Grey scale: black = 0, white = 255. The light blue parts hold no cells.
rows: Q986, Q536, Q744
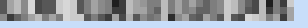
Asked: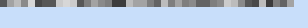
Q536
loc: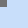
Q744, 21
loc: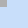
Q744, 18
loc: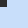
Q744, 24
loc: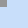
Q986, 20

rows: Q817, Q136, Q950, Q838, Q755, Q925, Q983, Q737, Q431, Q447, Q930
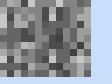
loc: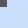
Q838, 6
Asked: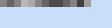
Q983
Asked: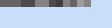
Q925
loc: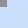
Q136, 3
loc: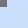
Q817, 12
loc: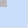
Q983, 3

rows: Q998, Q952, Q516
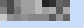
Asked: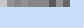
Q516
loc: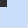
Q998, 7
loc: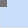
Q952, 2

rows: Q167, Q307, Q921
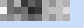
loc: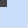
Q167, 5
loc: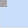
Q921, 2
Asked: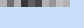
Q167
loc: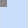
Q921, 1
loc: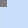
Q921, 3

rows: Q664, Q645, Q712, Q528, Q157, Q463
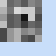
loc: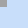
Q463, 5
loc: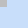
Q528, 0
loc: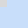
Q645, 2

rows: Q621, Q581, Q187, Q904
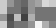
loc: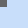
Q621, 3
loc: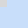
Q621, 6
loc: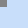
Q904, 7
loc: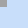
Q621, 5

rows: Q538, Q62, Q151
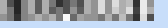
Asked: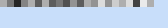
Q62
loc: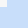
Q151, 9
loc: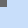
Q151, 10
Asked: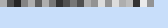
Q538
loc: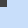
Q62, 19
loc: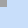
Q151, 11
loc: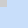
Q62, 16

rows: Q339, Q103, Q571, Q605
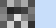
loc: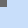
Q571, 4
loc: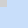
Q605, 1

